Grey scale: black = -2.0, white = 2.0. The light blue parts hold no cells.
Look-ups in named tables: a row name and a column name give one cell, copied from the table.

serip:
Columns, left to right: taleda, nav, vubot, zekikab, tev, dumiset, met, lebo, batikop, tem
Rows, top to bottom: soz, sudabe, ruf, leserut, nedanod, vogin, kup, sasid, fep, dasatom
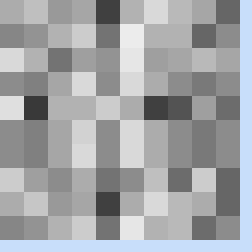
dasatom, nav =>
0.3
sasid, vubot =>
0.2
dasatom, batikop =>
-0.3
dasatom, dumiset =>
1.6
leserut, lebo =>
0.2
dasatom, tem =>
0.2
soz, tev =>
-1.0
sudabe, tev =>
-0.2
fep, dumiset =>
0.7
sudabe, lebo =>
0.8
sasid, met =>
1.0
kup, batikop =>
-0.1
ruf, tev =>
0.3
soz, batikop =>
0.6
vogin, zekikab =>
1.3
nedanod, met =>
-1.0
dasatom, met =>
0.8
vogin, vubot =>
0.6
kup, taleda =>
0.2
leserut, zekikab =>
1.4

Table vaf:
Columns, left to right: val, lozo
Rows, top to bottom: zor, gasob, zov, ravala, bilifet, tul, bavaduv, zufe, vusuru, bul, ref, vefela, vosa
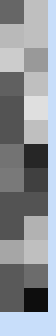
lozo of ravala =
1.0
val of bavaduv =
-0.2
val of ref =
0.6
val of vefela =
-0.6
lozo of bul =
0.8
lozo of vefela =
-0.3
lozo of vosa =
-1.8
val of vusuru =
-0.7
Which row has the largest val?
zov

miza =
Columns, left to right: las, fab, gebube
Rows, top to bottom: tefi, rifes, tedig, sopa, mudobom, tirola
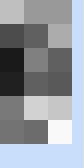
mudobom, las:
-0.1
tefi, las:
1.0
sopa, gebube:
-0.6
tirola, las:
-0.2
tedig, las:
-1.6
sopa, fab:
-0.5
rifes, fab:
-0.5
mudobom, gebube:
1.1
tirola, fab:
-0.3
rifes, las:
-0.8
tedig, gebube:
-0.5
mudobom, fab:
1.3
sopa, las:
-1.5
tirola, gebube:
1.9
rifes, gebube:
0.7
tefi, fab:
0.4
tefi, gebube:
0.4

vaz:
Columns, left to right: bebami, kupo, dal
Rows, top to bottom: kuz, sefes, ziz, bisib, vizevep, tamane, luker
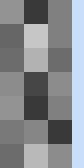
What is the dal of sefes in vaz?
0.0
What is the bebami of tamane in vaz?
-0.1
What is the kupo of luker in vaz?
0.9
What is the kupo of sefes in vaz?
1.1
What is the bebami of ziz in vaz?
-0.3
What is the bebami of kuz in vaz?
0.3
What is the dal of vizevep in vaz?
0.0
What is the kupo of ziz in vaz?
0.8
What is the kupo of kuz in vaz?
-1.1
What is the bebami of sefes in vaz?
-0.4
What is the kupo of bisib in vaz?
-0.9
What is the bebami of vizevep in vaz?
0.3
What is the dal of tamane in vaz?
-1.1
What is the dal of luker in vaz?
0.2
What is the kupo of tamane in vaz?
0.1
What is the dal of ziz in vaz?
-0.3
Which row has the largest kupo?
sefes

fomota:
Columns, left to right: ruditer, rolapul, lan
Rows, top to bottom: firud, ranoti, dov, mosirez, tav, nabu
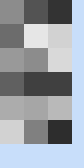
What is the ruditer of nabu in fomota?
1.3
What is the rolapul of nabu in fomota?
0.0
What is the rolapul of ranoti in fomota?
1.6
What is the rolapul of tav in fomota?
0.6
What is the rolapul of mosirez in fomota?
-1.0
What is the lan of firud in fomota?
-1.2
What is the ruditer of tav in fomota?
0.7
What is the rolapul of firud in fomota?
-0.7
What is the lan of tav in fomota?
0.9

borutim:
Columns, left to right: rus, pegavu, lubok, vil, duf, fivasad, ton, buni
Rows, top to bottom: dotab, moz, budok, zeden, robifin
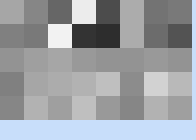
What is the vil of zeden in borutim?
0.8
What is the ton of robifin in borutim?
0.8
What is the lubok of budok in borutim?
0.6
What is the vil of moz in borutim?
-1.2
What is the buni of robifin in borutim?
0.5
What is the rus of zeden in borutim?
0.0

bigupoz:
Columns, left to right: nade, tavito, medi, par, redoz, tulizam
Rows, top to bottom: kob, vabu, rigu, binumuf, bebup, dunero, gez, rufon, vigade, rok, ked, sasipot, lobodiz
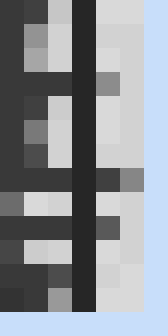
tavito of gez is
-0.8
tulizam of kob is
1.4
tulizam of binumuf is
1.3
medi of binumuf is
-1.1
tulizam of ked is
1.3
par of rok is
-1.4
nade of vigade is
-0.3
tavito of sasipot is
-1.1
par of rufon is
-1.4
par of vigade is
-1.4
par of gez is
-1.4

